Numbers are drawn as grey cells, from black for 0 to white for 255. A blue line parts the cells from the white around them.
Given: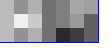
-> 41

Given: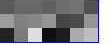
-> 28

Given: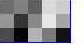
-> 179

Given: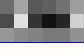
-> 122

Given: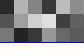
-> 152

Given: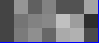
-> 170

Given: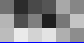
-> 227

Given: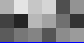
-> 85
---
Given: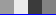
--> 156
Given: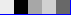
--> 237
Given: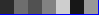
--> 44
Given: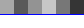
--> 168
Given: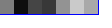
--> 126
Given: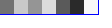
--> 114
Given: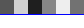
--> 86
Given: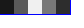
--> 24
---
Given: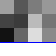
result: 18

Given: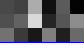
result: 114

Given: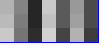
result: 201

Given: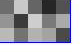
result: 185

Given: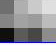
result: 15

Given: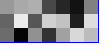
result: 108

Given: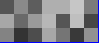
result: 131

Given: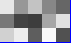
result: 209

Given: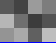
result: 148

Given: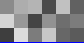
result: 62
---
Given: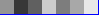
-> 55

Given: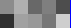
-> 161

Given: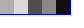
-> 218

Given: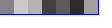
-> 202

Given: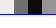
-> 112

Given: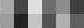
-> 34

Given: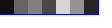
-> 101

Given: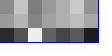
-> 82

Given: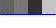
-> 119
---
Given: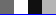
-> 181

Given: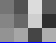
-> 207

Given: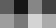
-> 171

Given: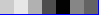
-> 204

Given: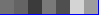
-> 157

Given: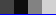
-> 130

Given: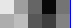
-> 189

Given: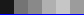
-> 176
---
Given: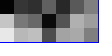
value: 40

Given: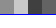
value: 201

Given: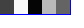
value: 5

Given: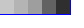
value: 158

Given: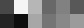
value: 104

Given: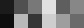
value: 225

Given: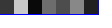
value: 77

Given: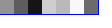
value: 185

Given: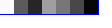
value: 119
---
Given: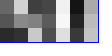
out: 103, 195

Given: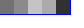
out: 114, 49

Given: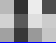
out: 185, 198

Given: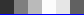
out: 49, 97

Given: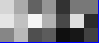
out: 214, 65

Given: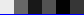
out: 236, 54

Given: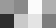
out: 154, 125

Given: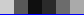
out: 206, 170
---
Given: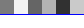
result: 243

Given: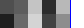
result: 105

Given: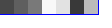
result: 95

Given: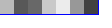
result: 88

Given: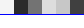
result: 43

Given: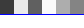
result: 234
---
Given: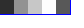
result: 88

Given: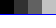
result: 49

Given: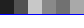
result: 81

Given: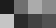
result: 43

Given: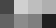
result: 70

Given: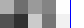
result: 82
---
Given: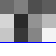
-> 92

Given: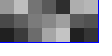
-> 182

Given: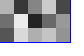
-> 71

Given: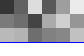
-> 235

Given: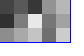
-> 183

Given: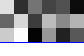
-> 12
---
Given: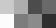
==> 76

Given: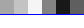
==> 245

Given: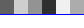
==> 147

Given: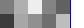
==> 238

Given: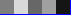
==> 103

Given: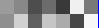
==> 77

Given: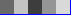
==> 61

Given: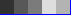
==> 123

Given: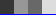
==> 104
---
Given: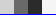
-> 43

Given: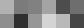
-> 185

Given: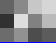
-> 77

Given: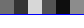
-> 14

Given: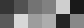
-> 37

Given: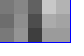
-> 155
